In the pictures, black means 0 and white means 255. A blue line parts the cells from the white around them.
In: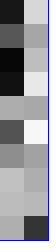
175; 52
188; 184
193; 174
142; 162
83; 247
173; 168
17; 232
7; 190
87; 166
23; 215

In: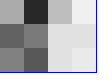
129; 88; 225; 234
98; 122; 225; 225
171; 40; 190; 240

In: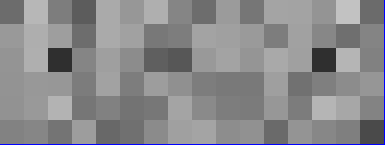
130; 134; 116; 157; 104; 112; 139; 160; 164; 141; 145; 106; 148; 135; 127; 74
146; 153; 179; 118; 129; 115; 119; 164; 138; 125; 123; 151; 124; 181; 167; 131
147; 152; 151; 124; 162; 125; 157; 144; 125; 121; 121; 159; 113; 127; 140; 150
148; 175; 47; 133; 159; 140; 95; 87; 153; 163; 149; 169; 160; 47; 181; 129
153; 174; 158; 109; 170; 161; 120; 125; 163; 160; 154; 125; 161; 135; 111; 132
108; 183; 125; 92; 170; 151; 175; 133; 109; 155; 118; 164; 163; 148; 194; 107

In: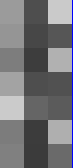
128; 59; 106
124; 60; 175
203; 101; 91
163; 78; 81
125; 61; 177
149; 71; 86
155; 78; 202

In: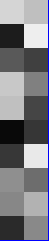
42; 137
135; 178
143; 109
55; 233
9; 54
192; 69
200; 128
89; 64
28; 238
213; 191

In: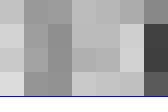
220; 149; 146; 201; 196; 192; 90
201; 163; 144; 176; 180; 210; 63
211; 158; 143; 187; 187; 207; 65
194; 153; 156; 188; 183; 172; 136
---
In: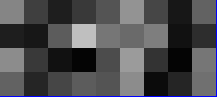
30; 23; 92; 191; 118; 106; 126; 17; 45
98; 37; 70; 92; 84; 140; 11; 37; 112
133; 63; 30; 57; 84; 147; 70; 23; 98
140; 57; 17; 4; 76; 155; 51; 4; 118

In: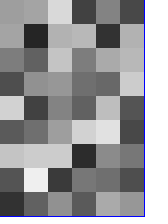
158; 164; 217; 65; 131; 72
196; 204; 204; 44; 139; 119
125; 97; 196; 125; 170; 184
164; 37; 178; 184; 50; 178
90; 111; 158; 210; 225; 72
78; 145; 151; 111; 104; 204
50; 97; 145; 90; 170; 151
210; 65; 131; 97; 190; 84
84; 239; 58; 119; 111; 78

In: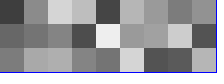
62; 139; 213; 190; 69; 182; 154; 124; 146
124; 169; 175; 132; 116; 213; 83; 90; 182
103; 116; 132; 77; 238; 154; 161; 205; 83

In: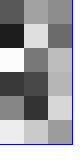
134; 51; 215
252; 120; 189
57; 72; 182
237; 202; 156
88; 162; 141
29; 223; 107

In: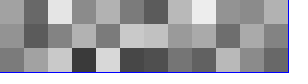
162; 104; 229; 139; 178; 123; 91; 185; 237; 147; 139; 178
123; 162; 201; 58; 216; 71; 79; 117; 97; 185; 139; 104
147; 91; 131; 178; 123; 201; 193; 154; 170; 110; 170; 131

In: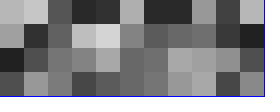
79; 152; 123; 71; 91; 104; 117; 152; 168; 71; 137
33; 79; 117; 131; 168; 104; 111; 168; 160; 144; 79
160; 49; 97; 190; 212; 131; 91; 104; 111; 57; 33
183; 198; 85; 41; 49; 175; 41; 41; 152; 65; 183

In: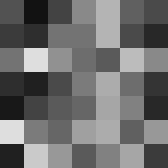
32; 202; 152; 90; 129; 166; 59
115; 222; 145; 109; 90; 188; 137
59; 46; 115; 115; 180; 74; 40
222; 123; 102; 160; 172; 96; 152
24; 67; 90; 102; 166; 129; 40
46; 32; 74; 123; 172; 109; 52
82; 18; 67; 137; 180; 96; 74

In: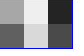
96; 217; 74
167; 239; 36

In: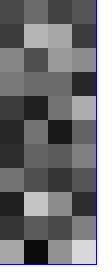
60; 181; 167; 60
134; 79; 154; 140
167; 11; 146; 216
32; 196; 140; 45
60; 32; 115; 173
121; 107; 107; 39
45; 99; 91; 128
53; 91; 73; 128
73; 107; 66; 85
115; 79; 53; 85
39; 115; 25; 99
